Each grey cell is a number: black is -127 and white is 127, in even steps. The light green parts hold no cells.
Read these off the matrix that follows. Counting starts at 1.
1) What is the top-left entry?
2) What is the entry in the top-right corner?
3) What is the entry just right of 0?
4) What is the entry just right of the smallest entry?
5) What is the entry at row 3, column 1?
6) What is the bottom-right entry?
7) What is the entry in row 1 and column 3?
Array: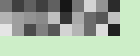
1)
-11
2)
-84
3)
-41
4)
-11
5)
101
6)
-95
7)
-31

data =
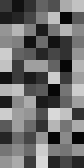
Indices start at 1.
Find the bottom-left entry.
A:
21
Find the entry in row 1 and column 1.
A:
-68
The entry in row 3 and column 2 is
54
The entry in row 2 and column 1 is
-100
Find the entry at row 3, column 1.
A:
21
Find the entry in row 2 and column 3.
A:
-57
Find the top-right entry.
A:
66
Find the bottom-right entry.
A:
-90
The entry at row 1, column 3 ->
-78
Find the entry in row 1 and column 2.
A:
-110

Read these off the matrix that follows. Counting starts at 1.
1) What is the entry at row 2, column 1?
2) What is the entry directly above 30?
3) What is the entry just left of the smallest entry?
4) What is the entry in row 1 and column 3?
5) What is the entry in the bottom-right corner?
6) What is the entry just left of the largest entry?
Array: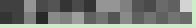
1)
-75
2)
-53
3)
0
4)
21
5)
-21
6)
-31

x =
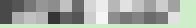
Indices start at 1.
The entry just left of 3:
-8
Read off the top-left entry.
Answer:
-54
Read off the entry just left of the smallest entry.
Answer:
55
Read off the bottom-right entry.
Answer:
97
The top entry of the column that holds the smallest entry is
13
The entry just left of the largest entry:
77
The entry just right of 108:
55
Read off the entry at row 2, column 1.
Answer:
-54
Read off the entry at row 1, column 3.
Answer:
-8
